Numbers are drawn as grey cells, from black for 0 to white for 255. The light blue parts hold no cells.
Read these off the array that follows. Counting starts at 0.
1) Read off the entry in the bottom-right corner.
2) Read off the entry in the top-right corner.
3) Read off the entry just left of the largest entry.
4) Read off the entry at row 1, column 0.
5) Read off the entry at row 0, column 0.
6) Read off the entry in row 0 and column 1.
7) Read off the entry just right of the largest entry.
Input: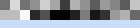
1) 104
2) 197
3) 188
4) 188
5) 114
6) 218
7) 41

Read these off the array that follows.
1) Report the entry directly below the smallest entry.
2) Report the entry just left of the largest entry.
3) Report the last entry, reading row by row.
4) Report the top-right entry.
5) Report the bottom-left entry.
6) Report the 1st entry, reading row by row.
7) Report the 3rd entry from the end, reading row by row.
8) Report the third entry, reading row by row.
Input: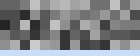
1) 123
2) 64
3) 184
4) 162
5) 143
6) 100
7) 173
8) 123

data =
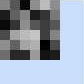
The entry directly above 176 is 197
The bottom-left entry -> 109
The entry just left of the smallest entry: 176
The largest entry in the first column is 142
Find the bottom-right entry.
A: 28
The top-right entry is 142
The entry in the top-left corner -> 132
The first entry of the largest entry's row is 74
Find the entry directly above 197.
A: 86
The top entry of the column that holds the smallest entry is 187
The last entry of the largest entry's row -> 132

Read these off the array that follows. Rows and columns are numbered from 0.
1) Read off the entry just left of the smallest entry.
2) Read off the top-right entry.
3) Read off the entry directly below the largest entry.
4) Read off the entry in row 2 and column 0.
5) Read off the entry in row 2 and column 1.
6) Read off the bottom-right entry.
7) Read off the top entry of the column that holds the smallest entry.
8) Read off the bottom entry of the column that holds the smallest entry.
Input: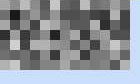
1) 112
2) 122
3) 100
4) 167
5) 79
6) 177
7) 140
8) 198

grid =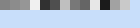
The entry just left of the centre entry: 79
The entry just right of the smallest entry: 162
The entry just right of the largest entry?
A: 49
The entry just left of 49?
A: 240

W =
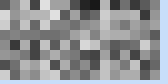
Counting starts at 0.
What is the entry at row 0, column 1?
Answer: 140
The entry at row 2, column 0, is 205
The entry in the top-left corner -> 91
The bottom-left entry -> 205
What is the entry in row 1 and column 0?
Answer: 215
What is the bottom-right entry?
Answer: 150
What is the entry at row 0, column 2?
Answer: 194
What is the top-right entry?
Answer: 131
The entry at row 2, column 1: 121
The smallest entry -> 24
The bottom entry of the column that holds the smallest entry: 150
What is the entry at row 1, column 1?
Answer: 150
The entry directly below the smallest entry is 103

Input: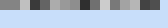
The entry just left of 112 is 47
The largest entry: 204
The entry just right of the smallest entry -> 112
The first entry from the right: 79
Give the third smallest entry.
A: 67

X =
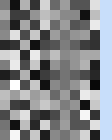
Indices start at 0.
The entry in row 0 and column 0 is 125
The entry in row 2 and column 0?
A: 125
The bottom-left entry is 125
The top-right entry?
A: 224
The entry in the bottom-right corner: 29
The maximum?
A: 255
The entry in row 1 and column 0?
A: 168
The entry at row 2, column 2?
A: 168
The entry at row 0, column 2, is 178
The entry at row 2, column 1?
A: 29
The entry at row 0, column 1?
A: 17
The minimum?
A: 8
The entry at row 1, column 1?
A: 61
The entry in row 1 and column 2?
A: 61
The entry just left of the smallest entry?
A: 190
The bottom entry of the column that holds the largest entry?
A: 246

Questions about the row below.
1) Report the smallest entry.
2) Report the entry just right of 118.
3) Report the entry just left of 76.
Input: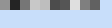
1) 36
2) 200
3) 190

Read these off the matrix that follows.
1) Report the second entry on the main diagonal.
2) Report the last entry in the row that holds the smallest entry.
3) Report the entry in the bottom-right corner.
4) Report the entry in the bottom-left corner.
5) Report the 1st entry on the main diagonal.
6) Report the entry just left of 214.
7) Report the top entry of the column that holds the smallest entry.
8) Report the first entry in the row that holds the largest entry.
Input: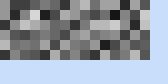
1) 41
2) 203
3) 85
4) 53
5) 151
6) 132
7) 162
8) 151

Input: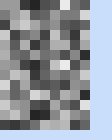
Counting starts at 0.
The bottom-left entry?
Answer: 67
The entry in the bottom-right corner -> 100
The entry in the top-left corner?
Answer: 155
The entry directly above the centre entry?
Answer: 112
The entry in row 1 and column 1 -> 155
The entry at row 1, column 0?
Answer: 123
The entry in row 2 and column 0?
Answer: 67
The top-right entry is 91
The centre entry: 91
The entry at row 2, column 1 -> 175
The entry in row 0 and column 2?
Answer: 56
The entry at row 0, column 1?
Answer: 155
